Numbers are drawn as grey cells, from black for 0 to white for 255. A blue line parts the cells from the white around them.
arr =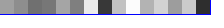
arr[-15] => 160
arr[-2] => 203
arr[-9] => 235
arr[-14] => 142

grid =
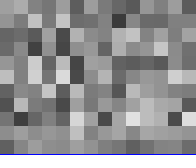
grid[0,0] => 159
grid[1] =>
[148, 124, 193, 122, 196, 109, 112, 130, 59, 135, 106, 105, 128, 128]
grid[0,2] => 130
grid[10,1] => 134
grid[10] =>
[96, 134, 157, 142, 139, 159, 146, 127, 118, 96, 114, 131, 133, 108]
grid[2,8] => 178
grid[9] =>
[141, 158, 141, 151, 144, 191, 130, 152, 165, 135, 166, 160, 156, 148]
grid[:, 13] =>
[92, 128, 163, 112, 110, 184, 125, 89, 221, 148, 108]
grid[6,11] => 147
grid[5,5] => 73
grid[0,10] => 150
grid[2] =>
[101, 108, 90, 161, 74, 178, 139, 131, 178, 194, 131, 161, 126, 163]
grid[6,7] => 131
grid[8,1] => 63
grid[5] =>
[190, 129, 208, 117, 218, 73, 141, 180, 107, 135, 152, 147, 207, 184]
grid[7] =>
[81, 184, 123, 114, 73, 159, 120, 153, 133, 161, 188, 169, 164, 89]
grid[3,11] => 198
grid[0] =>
[159, 172, 130, 118, 157, 93, 157, 122, 103, 89, 150, 128, 157, 92]
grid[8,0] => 116
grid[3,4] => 70
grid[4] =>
[150, 129, 204, 101, 187, 69, 160, 155, 98, 92, 101, 89, 140, 110]
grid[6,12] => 130
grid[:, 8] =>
[103, 59, 178, 174, 98, 107, 86, 133, 166, 165, 118]

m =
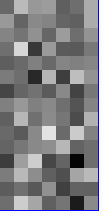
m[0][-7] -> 104
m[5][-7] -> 123
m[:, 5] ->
[110, 96, 110, 90, 128, 190, 67, 84, 76, 203, 99, 5, 165, 98, 27]
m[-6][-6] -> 90
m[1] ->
[153, 100, 137, 132, 101, 96, 172]
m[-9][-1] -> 119
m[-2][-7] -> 92
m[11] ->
[61, 158, 205, 71, 100, 5, 110]
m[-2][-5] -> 88
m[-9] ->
[69, 101, 114, 91, 137, 67, 119]
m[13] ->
[92, 112, 88, 145, 64, 98, 97]
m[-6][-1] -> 130
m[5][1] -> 110
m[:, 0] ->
[104, 153, 132, 111, 94, 123, 69, 128, 96, 105, 100, 61, 124, 92, 110]
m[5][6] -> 147
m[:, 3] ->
[156, 132, 102, 154, 105, 181, 91, 137, 139, 227, 143, 71, 96, 145, 96]
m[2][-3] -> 156
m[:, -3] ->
[95, 101, 156, 91, 133, 62, 137, 111, 118, 106, 183, 100, 79, 64, 117]
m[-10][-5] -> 40
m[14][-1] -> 138
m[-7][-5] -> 112
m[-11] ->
[94, 106, 128, 105, 133, 128, 134]

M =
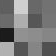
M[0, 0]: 95
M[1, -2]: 86
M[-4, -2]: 104
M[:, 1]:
[207, 174, 145, 85]
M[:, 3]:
[114, 117, 134, 80]

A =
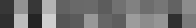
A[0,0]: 55
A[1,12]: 47
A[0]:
[55, 147, 55, 179, 98, 105, 106, 92, 113, 129, 109, 118, 98, 140]
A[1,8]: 94
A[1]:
[47, 189, 36, 207, 85, 91, 152, 102, 94, 156, 140, 149, 47, 122]
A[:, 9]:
[129, 156]

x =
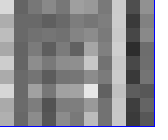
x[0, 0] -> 217
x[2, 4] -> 113
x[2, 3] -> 117
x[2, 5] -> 132
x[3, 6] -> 166
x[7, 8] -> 199
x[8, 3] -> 86
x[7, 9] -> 62
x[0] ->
[217, 100, 119, 137, 119, 159, 153, 121, 203, 78, 145]
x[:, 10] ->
[145, 129, 137, 109, 110, 116, 87, 100, 87]
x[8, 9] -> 58
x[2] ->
[189, 105, 113, 117, 113, 132, 140, 122, 201, 71, 137]
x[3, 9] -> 45
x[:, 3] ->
[137, 95, 117, 94, 121, 92, 119, 82, 86]
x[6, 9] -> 93
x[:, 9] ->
[78, 58, 71, 45, 72, 57, 93, 62, 58]
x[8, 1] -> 104
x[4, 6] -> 199
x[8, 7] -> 114
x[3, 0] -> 168
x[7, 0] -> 170
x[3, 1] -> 100
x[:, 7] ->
[121, 126, 122, 128, 114, 123, 97, 114, 114]

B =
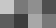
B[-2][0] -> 199
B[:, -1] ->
[79, 121]
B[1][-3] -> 61
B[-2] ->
[199, 121, 143, 79]

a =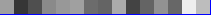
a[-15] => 159
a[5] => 160
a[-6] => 67

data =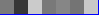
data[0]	122
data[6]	200
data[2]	203

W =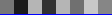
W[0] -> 119
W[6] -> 200
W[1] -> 27
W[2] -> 181
